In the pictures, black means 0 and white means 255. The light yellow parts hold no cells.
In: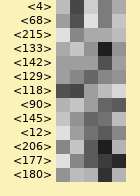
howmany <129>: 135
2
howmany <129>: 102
1
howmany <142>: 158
4
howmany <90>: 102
1
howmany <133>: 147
2
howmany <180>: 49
1

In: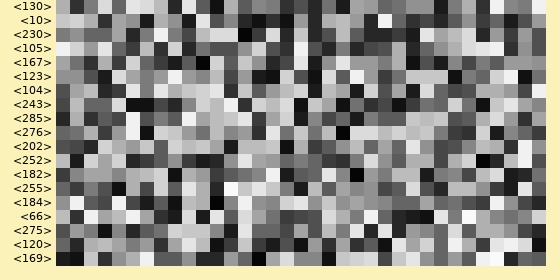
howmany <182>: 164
2
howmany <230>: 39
6
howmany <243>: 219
2
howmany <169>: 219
2
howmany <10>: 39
4

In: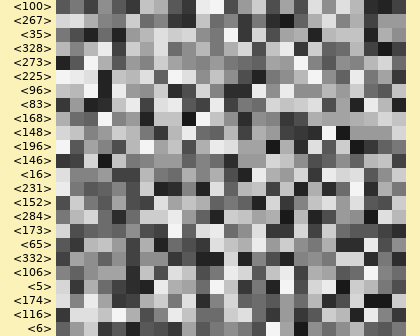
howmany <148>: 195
1
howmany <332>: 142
5

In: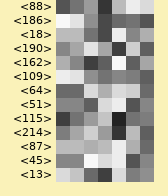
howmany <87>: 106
1
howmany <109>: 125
1
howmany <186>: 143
1
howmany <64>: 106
3
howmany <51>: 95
1

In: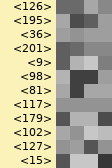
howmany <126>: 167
1
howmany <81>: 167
3
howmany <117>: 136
0
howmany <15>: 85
1
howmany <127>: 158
1
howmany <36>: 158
3

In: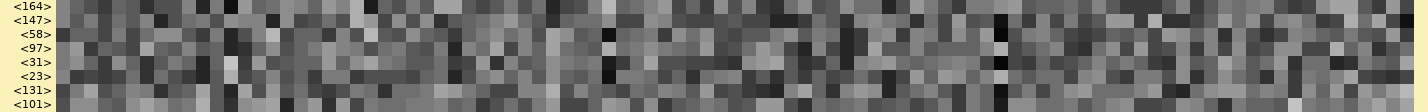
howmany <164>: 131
10
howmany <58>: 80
8
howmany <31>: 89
9
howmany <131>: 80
5
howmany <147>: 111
14
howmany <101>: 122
14

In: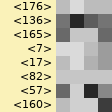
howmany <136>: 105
0
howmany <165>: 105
2
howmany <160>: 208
2
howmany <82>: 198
4
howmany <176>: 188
3
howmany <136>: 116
2

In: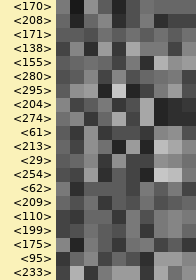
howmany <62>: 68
2
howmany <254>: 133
0
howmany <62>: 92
4
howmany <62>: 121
3
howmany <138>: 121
2

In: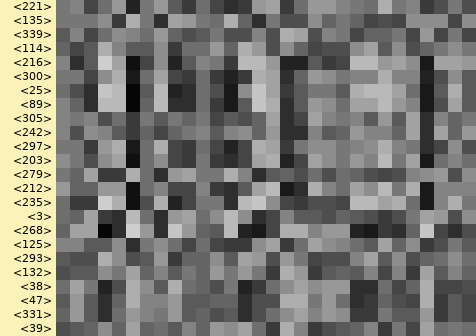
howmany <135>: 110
1
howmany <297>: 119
5

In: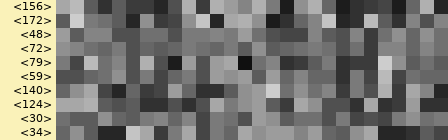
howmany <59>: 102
7
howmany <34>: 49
1
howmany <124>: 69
0
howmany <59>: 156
3
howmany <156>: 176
5
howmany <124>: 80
5

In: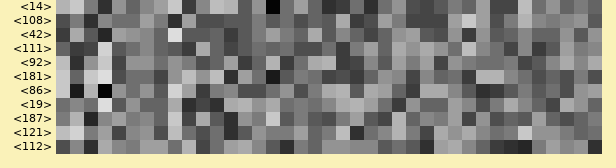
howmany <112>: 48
5
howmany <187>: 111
0
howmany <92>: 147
5
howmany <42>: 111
0

